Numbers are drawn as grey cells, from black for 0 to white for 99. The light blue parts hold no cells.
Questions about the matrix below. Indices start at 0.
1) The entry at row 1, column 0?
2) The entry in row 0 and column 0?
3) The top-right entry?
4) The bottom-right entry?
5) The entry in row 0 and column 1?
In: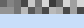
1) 57
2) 39
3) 83
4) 28
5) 51

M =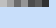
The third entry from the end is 30
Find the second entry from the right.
36

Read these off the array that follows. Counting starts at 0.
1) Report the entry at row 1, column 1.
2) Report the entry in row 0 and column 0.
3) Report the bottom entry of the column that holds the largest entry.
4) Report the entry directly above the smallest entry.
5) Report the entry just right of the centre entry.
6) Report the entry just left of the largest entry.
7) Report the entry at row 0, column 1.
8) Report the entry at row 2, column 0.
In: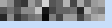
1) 44
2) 65
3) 4
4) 9
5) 39
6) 44
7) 54
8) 15

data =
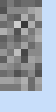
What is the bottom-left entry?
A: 47
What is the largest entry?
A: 80
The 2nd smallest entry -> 27
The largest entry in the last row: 63
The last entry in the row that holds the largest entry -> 42
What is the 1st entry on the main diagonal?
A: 37
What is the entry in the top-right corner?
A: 37
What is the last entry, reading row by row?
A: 58
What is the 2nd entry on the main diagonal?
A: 53
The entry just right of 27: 53
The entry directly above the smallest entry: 68
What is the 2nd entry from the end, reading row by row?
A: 42
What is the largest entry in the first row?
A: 47
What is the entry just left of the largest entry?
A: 47
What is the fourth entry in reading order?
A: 42
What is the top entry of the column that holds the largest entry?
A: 37
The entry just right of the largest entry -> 22
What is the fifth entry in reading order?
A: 42
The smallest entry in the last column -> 32

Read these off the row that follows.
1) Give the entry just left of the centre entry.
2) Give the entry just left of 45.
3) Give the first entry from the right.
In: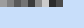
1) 45
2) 35
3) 29

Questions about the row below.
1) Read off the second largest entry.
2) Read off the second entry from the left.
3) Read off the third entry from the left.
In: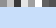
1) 89
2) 78
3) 22

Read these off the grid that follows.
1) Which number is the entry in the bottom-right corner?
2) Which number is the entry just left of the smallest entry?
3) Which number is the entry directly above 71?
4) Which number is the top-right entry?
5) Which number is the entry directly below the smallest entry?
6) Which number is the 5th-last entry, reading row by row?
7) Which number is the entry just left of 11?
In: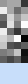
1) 11
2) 98
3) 42
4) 21
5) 37
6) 6
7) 37

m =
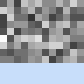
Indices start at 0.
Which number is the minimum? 20
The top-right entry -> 59
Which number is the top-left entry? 38
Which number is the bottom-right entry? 49
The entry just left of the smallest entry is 44
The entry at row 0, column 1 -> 65
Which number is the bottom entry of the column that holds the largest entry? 49
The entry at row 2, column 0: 26
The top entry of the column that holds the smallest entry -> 65
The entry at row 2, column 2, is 44
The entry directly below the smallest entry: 38
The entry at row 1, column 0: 81
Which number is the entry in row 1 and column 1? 70
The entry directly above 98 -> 32
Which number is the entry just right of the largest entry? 32
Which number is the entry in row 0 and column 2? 26
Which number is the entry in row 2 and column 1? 81

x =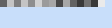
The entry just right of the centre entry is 28
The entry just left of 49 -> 76
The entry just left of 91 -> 22
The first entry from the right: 91
